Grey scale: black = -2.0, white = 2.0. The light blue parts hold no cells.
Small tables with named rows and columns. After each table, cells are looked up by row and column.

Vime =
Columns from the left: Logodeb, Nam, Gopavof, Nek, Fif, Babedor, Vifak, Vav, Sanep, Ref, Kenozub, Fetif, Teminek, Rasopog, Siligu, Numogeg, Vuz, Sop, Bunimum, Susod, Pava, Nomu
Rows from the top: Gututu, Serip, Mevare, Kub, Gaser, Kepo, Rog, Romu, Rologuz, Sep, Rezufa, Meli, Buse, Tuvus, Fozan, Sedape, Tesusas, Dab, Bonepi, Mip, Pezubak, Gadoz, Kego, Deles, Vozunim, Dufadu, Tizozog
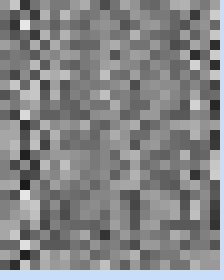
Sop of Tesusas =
-0.1
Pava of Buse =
0.3
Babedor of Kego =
0.0
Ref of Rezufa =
-0.2
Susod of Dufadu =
0.3
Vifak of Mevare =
0.0
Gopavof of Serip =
0.0
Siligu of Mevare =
0.3
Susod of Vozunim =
-0.1
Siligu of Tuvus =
-0.3

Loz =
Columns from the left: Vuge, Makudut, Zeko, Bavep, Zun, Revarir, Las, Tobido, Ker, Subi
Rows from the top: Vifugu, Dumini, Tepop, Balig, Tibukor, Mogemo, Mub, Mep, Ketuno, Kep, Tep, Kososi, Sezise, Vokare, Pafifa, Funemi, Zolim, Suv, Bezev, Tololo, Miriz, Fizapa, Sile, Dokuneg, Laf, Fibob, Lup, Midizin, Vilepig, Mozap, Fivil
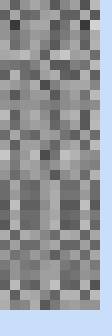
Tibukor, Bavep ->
0.6
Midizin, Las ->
-0.3
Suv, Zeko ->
0.2
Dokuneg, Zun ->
0.1
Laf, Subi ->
-0.4
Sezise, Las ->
0.0
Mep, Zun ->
0.5
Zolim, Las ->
0.7

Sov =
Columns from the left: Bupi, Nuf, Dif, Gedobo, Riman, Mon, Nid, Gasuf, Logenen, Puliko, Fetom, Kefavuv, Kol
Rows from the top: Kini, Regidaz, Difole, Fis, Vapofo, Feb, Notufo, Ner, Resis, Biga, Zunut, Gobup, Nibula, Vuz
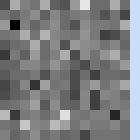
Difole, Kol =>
0.7
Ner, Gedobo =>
-0.1
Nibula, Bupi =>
-0.2
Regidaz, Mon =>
0.1
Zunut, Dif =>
0.0
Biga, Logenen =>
0.1
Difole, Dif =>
0.0
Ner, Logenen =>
-0.3
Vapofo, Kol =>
-0.4
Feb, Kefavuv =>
0.7
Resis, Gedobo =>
-1.2
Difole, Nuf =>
-2.0
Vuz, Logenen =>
-0.9
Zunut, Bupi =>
-0.3
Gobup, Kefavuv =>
-1.4
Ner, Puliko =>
-1.0
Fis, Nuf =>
-0.1
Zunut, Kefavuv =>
0.0
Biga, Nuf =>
-0.5

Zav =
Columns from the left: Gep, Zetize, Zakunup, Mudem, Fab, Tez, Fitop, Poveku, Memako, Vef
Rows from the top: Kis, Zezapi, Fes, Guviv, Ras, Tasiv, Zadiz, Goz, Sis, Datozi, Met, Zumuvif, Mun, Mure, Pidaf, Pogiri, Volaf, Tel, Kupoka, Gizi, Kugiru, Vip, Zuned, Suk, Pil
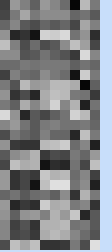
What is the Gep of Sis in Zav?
-0.1
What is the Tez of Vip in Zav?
0.8
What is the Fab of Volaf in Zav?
-1.7
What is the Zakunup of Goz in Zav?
-0.3
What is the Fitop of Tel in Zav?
0.9
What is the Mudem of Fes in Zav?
-0.8
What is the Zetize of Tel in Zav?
-1.2
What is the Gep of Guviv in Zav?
0.3
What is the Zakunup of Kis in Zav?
0.0
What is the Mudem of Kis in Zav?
-0.5
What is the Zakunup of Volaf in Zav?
0.7
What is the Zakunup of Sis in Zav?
0.9
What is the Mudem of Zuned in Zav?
-1.2
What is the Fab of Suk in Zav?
0.7

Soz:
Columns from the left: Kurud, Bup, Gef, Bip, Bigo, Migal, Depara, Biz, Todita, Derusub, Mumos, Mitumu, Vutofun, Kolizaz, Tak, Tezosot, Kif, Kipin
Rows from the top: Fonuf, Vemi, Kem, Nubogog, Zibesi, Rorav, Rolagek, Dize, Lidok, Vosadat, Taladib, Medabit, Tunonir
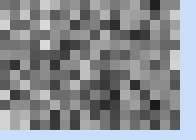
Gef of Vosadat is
-0.5
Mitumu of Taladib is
-1.0
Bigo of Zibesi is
1.4
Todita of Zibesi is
-0.5
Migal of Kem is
0.2
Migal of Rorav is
-0.7
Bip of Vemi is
-0.4
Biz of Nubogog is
0.3
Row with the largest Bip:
Vosadat

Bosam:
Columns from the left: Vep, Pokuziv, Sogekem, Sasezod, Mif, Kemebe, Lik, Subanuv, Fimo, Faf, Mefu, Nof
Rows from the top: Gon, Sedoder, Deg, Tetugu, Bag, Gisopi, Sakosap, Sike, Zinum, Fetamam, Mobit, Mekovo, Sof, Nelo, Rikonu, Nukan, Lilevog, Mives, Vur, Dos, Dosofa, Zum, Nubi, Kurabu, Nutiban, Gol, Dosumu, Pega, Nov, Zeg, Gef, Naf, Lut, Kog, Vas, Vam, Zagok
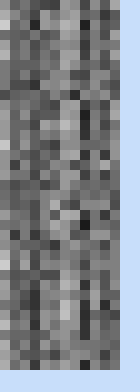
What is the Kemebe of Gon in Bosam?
-1.0
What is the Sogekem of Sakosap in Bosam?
-0.5
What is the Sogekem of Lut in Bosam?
0.0
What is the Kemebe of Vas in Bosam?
-0.3
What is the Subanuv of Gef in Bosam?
0.4
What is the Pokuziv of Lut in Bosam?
-0.2
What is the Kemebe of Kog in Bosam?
0.2
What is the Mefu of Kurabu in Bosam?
0.3
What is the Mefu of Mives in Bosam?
-1.0
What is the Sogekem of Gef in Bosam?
-0.9
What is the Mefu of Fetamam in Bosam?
0.2
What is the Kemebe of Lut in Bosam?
-0.2
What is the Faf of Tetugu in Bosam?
-0.1
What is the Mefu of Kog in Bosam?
-0.4
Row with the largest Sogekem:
Dosumu

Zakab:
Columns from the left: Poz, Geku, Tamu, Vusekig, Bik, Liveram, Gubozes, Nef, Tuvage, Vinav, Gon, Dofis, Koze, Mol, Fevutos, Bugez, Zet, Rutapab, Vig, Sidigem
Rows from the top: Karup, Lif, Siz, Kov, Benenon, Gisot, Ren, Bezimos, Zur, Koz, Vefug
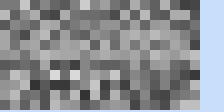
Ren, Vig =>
-0.5
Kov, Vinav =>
0.3
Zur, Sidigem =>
0.9
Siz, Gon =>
0.3
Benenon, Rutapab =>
0.6
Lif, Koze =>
0.7
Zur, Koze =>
-1.0
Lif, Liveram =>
-0.9
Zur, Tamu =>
0.9
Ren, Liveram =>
-0.8
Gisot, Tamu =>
-0.2
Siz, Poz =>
-0.6
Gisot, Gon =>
0.7
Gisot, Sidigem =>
1.0
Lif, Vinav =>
-0.3
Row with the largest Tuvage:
Karup

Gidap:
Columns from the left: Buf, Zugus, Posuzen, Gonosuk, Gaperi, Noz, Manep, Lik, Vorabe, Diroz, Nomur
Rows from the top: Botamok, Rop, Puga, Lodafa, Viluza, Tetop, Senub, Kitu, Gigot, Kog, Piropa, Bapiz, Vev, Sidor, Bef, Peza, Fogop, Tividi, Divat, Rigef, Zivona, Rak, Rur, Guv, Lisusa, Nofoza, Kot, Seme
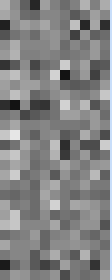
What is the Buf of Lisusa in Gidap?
0.6
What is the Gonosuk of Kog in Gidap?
-0.4
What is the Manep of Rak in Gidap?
-0.2
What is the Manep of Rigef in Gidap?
-0.1
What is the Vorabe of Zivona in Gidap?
0.5
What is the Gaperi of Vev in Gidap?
0.1
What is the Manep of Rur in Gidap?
-0.4
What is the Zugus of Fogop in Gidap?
0.6
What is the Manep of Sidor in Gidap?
-0.6
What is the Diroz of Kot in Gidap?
-1.2
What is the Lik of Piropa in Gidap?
0.2

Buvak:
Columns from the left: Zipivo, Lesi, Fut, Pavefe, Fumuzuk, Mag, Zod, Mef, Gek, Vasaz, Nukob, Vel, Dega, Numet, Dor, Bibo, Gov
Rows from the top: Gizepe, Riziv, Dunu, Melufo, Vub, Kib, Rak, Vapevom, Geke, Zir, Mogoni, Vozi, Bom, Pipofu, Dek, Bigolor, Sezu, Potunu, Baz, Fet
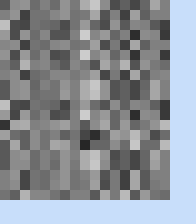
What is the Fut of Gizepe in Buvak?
0.3
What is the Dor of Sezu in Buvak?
-0.4
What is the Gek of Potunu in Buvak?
0.0
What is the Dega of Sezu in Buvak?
-0.5
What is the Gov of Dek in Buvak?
0.9
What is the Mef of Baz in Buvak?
-0.2
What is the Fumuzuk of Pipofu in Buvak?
-0.2
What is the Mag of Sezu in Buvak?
-0.3
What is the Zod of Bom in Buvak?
0.5
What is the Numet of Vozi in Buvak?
-1.3
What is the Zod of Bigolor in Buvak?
0.3
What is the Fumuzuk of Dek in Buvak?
-0.2
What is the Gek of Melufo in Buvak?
1.2
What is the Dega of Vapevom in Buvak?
-1.0
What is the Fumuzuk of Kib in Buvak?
0.1

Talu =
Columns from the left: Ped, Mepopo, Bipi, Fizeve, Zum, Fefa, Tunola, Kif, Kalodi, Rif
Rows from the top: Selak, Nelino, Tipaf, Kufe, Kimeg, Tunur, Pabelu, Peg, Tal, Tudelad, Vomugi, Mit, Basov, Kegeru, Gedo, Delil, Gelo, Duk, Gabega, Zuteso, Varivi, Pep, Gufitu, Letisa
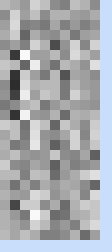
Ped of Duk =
0.9
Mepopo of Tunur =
-1.1
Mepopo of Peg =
-1.2
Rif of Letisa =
0.5
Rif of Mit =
0.9
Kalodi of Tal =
0.5
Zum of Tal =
0.9
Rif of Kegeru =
1.3
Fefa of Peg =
0.9
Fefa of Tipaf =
0.6
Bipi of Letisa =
1.0
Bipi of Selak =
0.4
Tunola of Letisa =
0.2
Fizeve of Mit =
0.4
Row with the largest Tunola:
Basov

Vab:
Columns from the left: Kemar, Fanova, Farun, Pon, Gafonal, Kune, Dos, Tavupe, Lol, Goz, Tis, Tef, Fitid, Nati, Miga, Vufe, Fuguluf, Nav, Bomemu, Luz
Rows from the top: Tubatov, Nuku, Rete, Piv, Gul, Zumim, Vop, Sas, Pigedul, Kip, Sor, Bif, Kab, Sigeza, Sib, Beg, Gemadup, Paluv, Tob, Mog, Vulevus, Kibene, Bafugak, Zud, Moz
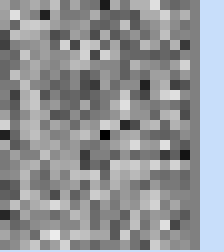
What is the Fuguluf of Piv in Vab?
1.0
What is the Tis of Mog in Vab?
0.9
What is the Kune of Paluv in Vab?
0.6
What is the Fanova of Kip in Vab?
-1.0
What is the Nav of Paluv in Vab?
-0.1
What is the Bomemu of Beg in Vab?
-1.7
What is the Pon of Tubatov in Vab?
0.7
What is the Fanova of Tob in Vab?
-0.5

